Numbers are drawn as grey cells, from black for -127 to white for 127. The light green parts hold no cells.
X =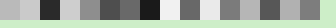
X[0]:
58
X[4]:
14
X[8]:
113
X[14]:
49
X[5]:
-49

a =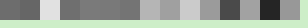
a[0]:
-18
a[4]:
-5
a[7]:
53

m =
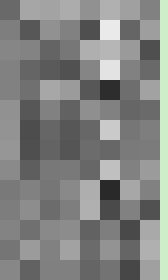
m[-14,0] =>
-22
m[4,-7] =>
-15
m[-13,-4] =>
-48
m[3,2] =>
-37
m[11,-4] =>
-29
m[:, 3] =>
[44, 1, -8, -46, 27, -29, -40, -42, -6, 9, -1, 12, 34, 0]
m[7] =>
[22, -48, -28, -42, -19, -24, -5, -4]
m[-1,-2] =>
-56
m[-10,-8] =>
1
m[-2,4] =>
-20
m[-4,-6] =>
-19
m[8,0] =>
10
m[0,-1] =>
1
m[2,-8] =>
6
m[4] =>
[1, -15, 39, 27, -40, -82, -17, 34]
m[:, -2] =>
[32, -26, 26, 1, -17, -25, -9, -5, 1, 39, 1, -54, -26, -56]
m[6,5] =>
74
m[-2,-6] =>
1
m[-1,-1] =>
32
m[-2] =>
[-10, 27, 1, 34, -20, 19, -26, 48]
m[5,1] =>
-40
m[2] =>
[6, 3, -27, -8, 47, 54, 26, -48]
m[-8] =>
[19, -50, -25, -40, -24, 74, -9, -1]
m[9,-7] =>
1
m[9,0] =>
-6
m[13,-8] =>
7
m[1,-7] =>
-40
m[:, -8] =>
[-22, -1, 6, 1, 1, 17, 19, 22, 10, -6, -2, 3, -10, 7]

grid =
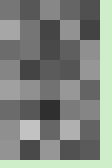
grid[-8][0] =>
-9
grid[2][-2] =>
-32
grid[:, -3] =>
[7, -58, -54, -36, -13, -80, -25, 22]
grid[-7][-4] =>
-10
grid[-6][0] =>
-19
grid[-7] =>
[38, -10, -58, 18, -60]
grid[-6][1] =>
-11
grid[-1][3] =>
-46
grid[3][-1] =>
22
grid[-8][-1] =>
-47
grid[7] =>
[19, -54, 22, -46, -37]

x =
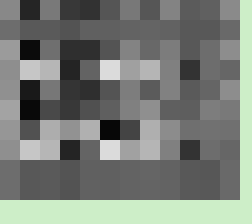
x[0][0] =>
8
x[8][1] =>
-39
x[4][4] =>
-80
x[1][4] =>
-31
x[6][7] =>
47
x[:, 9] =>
[-36, -39, -39, -76, -37, -33, -16, -76, -39, -38]
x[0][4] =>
-77
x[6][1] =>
-46
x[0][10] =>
-31
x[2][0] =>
27
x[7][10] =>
-18
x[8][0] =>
-18
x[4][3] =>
-75
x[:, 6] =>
[-7, -28, 3, 32, -2, 0, -59, 33, -28, -28]
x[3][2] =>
54
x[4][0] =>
16
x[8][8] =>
-29
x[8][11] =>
-22
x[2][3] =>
-80
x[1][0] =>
-18
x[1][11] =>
-22
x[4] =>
[16, -102, -8, -75, -80, -43, -2, -36, 1, -37, -26, 13]
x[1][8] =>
-29
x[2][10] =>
-18
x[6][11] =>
-15
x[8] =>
[-18, -39, -37, -43, -31, -31, -28, -26, -29, -39, -40, -22]
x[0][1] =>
-90
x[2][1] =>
-116
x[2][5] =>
-43
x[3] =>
[14, 70, 54, -91, -28, 91, 32, 53, 0, -76, -18, -25]
